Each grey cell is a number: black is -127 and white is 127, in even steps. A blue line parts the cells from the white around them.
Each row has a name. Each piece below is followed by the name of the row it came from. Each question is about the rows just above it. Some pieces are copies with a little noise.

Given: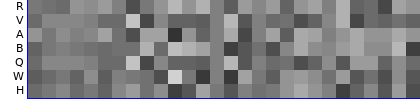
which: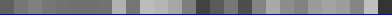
B
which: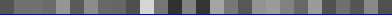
W
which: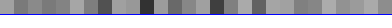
A
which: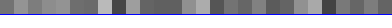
V

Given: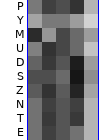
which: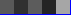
Z
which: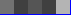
N

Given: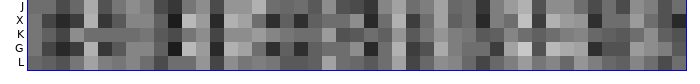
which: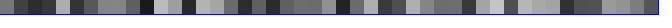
G

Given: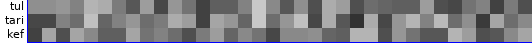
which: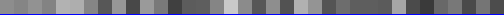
tul
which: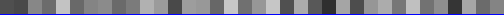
tari

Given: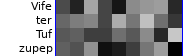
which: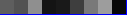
zupep
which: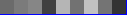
ter
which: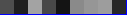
Vife

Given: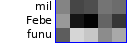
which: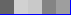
funu
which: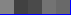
mil
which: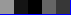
Febe

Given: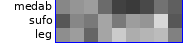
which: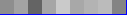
leg
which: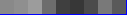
medab
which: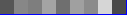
sufo

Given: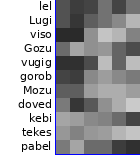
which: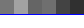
pabel
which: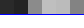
viso

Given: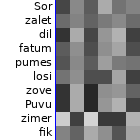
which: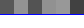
fatum
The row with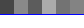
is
Sor
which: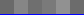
zalet
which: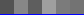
pumes
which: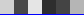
zimer

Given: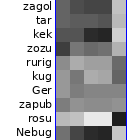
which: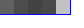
zagol

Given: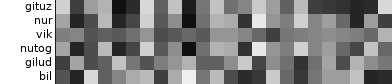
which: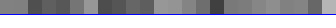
vik

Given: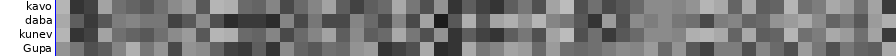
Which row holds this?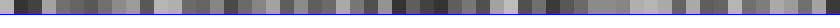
kunev
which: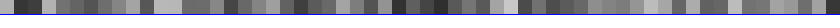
kavo
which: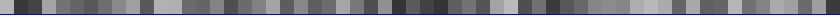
kunev
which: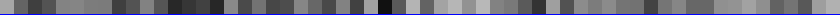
daba

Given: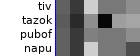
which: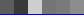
tiv
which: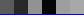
tazok

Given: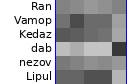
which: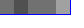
Vamop
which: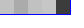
dab

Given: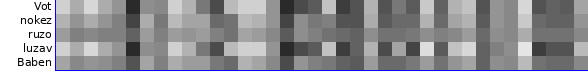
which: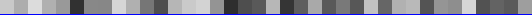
Vot
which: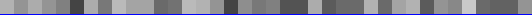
nokez
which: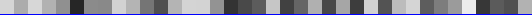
luzav

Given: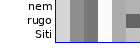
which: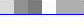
nem
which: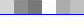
Siti
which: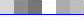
Siti
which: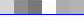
nem

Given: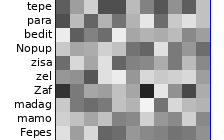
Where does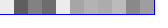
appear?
bedit
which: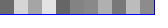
zisa

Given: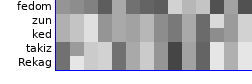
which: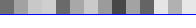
takiz
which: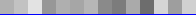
zun
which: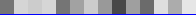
Rekag
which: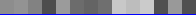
fedom

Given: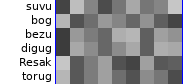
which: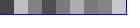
suvu
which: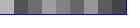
bog
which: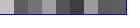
Resak
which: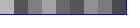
torug

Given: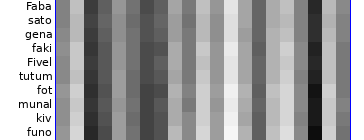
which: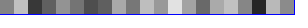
Faba
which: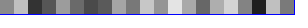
tutum
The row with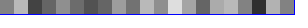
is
sato
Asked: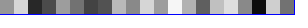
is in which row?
funo

